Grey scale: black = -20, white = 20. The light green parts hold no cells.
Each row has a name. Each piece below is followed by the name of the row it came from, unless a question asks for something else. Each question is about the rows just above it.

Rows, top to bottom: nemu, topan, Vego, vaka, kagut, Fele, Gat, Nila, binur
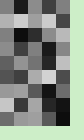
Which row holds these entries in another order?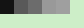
Gat
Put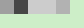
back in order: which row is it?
topan
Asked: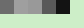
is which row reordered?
Gat
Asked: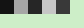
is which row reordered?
Nila
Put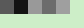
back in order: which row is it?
Gat
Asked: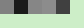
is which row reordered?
vaka

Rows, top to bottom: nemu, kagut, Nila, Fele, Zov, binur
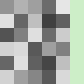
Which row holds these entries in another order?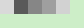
binur
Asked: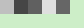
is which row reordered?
Zov

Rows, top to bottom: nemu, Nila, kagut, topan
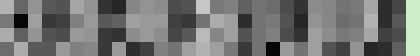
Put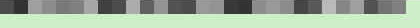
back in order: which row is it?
kagut
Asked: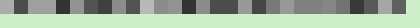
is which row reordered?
kagut
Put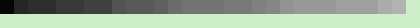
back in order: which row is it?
Nila

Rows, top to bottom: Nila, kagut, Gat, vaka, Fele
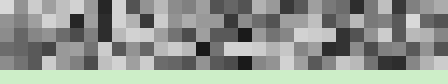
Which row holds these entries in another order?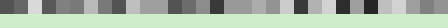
kagut
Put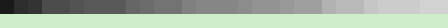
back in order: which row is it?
Gat
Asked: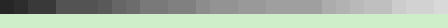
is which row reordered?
kagut
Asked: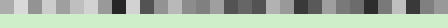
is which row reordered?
Nila

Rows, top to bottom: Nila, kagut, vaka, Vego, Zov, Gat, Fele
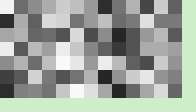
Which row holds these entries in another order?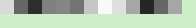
Fele
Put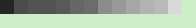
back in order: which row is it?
vaka
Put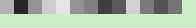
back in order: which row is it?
Gat
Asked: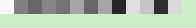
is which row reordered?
Fele
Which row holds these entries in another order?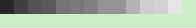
Gat

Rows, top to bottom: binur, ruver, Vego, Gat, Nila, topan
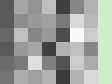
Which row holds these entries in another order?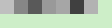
Gat
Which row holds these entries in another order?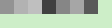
binur
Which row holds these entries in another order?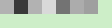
topan

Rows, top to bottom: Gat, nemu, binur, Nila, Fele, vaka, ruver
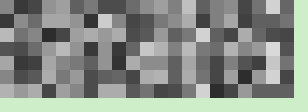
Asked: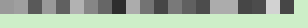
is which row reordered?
vaka
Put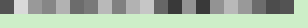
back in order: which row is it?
Nila
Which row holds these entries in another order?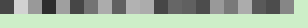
vaka
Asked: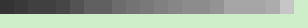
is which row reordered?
Fele
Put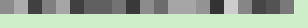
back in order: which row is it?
nemu
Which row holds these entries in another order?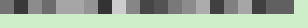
nemu
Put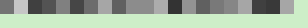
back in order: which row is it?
Fele

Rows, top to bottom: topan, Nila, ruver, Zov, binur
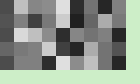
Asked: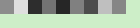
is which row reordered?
topan
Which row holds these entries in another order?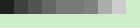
Nila
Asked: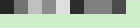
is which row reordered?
binur
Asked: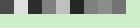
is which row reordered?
binur
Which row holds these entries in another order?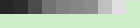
topan

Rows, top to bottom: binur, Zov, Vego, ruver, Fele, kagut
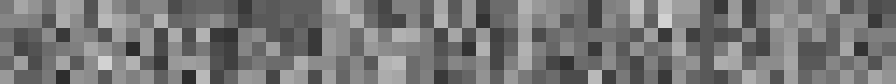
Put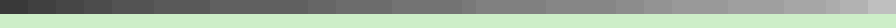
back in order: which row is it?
binur
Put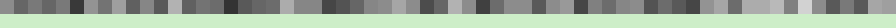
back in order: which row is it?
Zov
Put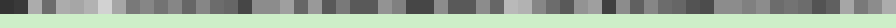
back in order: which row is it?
Zov

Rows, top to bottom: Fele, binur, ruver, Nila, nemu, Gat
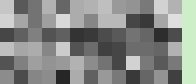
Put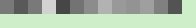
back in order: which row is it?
nemu
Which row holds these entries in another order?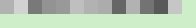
Fele

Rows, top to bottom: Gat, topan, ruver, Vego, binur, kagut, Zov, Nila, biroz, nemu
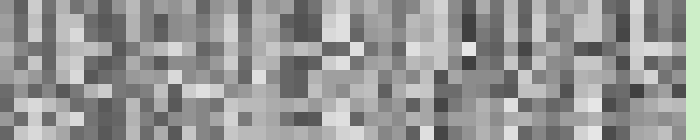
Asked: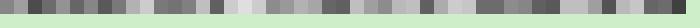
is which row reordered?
Zov
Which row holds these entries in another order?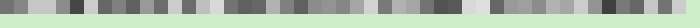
ruver
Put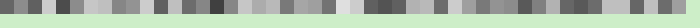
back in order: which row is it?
topan
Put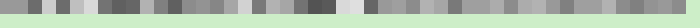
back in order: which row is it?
biroz
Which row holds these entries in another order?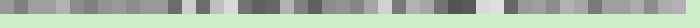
biroz
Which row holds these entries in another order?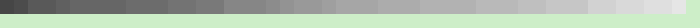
nemu

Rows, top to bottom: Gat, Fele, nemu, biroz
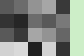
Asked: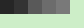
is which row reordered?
Fele
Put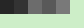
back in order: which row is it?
Fele
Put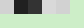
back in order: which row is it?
biroz
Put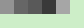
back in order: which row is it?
nemu
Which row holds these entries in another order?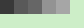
nemu
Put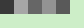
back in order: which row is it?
nemu
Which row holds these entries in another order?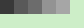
Gat

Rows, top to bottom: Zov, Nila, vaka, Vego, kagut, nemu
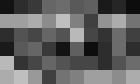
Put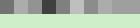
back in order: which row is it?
Nila
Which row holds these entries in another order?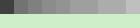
Nila
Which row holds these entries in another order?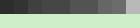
vaka
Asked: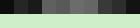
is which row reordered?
Zov
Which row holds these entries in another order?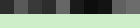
Vego
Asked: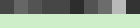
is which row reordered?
kagut
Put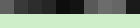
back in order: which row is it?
Zov

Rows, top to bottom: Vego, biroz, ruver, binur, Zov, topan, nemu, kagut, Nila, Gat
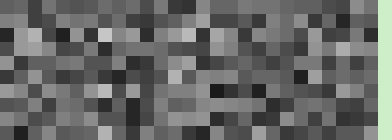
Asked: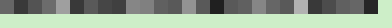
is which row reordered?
Gat
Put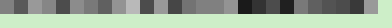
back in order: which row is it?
nemu

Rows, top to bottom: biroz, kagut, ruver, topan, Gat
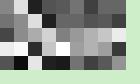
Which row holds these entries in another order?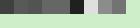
kagut
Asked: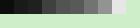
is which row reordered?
Gat

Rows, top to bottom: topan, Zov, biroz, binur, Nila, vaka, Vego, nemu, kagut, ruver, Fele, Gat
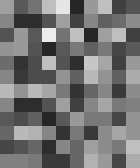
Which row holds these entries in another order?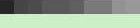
kagut
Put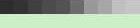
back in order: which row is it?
Nila
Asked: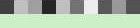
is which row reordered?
biroz
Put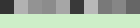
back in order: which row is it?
ruver

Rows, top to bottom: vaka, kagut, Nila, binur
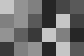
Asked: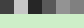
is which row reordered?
kagut
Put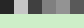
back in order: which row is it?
kagut
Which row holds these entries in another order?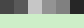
vaka
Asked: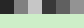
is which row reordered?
Nila
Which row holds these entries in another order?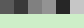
binur
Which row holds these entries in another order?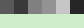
binur

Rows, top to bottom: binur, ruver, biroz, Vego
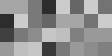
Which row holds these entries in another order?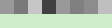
biroz
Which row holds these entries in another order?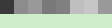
Vego
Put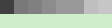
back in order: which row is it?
biroz
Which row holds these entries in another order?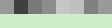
biroz
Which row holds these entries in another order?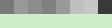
Vego

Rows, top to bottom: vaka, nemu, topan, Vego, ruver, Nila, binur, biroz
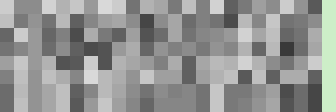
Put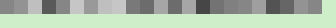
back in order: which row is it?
biroz
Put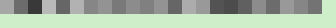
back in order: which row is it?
Vego
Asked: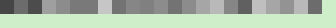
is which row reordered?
binur

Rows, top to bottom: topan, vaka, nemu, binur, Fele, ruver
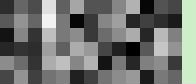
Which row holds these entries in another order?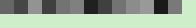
ruver
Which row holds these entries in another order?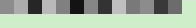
nemu

